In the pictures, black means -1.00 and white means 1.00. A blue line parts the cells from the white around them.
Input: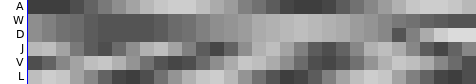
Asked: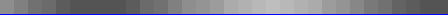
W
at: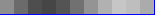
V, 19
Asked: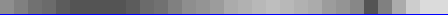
D
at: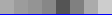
D, 23

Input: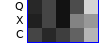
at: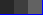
C, 2
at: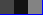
X, 2
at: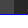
C, 1
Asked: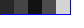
Q
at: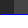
Q, 1
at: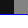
X, 3

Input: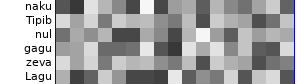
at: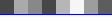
nul, 6
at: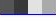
gagu, 8
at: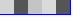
Lagu, 13
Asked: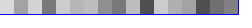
zeva
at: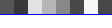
naku, 1

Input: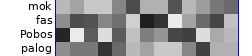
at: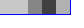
palog, 8
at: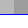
mok, 10
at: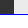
fas, 8
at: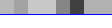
palog, 6
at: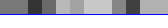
palog, 2
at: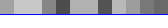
mok, 2
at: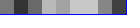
palog, 3

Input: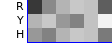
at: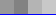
H, 1
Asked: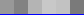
H

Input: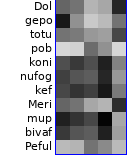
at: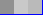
gepo, 2
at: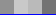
gepo, 2
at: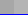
Meri, 3
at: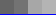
Meri, 1
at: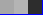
Meri, 3

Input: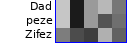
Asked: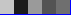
peze
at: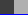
Zifez, 3
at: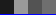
peze, 2

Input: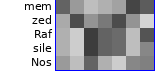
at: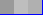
mem, 2
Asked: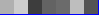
Raf
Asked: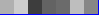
sile
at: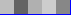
Nos, 2
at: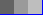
mem, 1
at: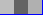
Nos, 2

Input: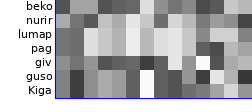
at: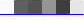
guso, 7
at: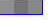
beko, 8
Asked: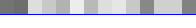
lumap
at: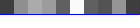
guso, 2
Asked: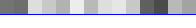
pag
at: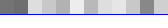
lumap, 1

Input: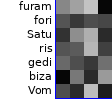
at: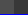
gedi, 2
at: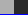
Satu, 3
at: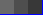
gedi, 1
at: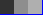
Satu, 1

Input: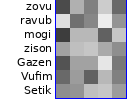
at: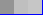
Setik, 2
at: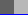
Vufim, 3
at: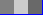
zovu, 3

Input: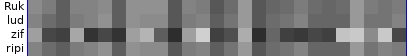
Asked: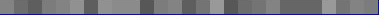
ripi

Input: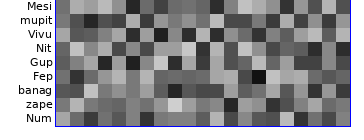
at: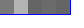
Fep, 6
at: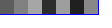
Vivu, 3
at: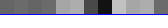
Fep, 8
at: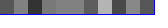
Num, 5
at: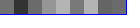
Fep, 1

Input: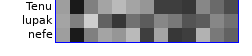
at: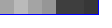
Tenu, 4
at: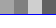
lupak, 1
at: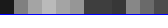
Tenu, 2

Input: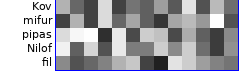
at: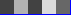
mifur, 1
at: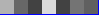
Kov, 1

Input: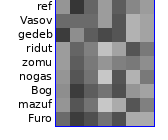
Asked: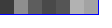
gedeb
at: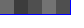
Furo, 1
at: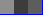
Bog, 1

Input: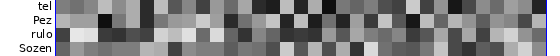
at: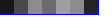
tel, 29
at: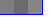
rulo, 23
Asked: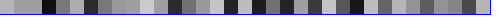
Pez
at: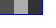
Sozen, 20
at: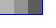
Pez, 29

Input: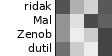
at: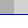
ridak, 2
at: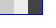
dutil, 2
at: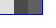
Mal, 2
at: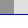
Mal, 1
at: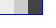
Zenob, 2
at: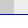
dutil, 2
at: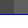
Mal, 3

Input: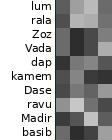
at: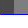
Zoz, 3
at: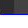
basib, 2
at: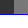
dap, 1
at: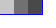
ravu, 2

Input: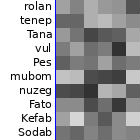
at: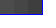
mubom, 3
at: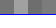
Pes, 3
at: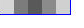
Kefab, 2
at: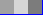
Kefab, 1

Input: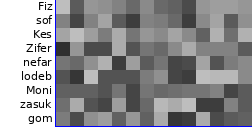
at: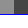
lodeb, 8
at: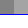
sof, 3
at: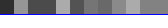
Zifer, 1
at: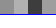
nefar, 3

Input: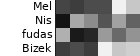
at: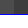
Bizek, 2
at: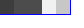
Mel, 2
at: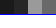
fudas, 2
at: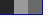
fudas, 3
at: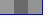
fudas, 4
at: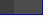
Mel, 2

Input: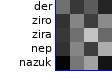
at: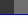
zira, 1
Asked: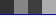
nep
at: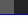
der, 3
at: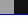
nazuk, 3

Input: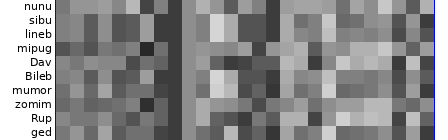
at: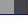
mipug, 14
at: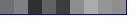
zomim, 5

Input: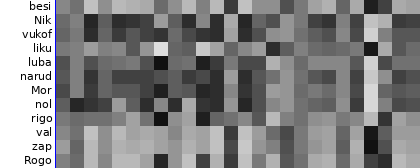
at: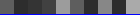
Nik, 4
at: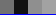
rigo, 7

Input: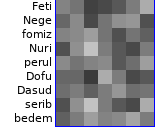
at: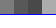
serib, 4
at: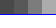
Feti, 4
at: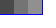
Nege, 3
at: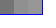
Nege, 4
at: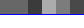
Dofu, 1

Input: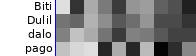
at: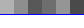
Dulil, 3
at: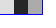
pago, 3

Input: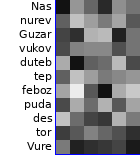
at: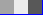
feboz, 1
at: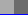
puda, 2
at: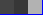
des, 3
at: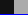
feboz, 4
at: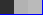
Guzar, 2

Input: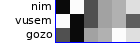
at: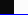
nim, 1
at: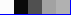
vusem, 1
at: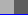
vusem, 5
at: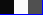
nim, 1
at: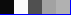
nim, 1
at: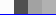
nim, 2
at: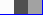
nim, 2

